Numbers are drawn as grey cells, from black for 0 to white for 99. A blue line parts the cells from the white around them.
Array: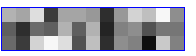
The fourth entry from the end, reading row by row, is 50
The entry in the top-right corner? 55
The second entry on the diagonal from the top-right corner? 46
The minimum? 6
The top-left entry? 69
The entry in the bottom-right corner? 50
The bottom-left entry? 41
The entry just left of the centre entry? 37
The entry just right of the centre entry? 14
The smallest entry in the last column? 46

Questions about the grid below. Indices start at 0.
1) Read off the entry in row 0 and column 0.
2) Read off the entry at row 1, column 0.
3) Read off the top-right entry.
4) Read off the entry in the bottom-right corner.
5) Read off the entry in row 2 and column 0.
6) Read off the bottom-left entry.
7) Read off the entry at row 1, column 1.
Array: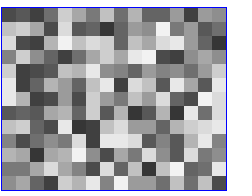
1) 29
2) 75
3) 55
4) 29
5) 85
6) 55
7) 80

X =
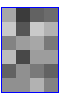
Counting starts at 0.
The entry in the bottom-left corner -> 56
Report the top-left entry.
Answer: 65
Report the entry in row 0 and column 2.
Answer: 38
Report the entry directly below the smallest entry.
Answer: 33
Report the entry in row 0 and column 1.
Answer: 23
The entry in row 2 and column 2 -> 65
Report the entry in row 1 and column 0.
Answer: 78

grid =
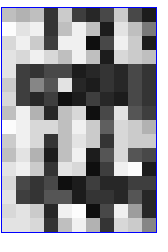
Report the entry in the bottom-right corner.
52
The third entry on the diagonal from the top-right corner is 93
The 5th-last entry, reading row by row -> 69
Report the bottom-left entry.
88
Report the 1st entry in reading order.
74
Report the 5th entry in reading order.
79
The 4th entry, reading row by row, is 20
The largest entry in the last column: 79
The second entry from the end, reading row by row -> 79
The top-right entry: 11
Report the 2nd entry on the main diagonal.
88
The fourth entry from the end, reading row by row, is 20
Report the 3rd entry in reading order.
74

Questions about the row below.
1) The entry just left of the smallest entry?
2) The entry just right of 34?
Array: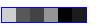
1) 58
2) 26

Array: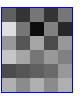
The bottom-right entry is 68
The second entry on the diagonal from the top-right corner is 50
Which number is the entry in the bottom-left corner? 68
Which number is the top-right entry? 46
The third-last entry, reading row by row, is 68
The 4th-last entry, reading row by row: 54
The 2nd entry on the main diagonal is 46
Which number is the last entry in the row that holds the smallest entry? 15
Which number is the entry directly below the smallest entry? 64

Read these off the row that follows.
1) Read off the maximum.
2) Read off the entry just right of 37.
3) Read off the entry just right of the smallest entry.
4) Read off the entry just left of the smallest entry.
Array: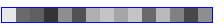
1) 90
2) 20
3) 55
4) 37

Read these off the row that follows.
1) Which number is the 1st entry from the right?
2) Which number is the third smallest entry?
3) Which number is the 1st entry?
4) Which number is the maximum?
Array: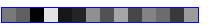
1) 60
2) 14
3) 47
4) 88

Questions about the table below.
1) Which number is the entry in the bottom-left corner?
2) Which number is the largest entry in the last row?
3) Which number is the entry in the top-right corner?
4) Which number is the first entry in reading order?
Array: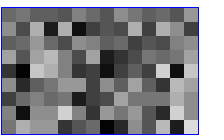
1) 46
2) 85
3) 59
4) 41

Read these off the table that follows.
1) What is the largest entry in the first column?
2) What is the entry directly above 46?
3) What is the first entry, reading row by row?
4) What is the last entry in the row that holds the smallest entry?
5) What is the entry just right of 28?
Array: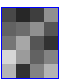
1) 83
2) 38
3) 28
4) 56
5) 15
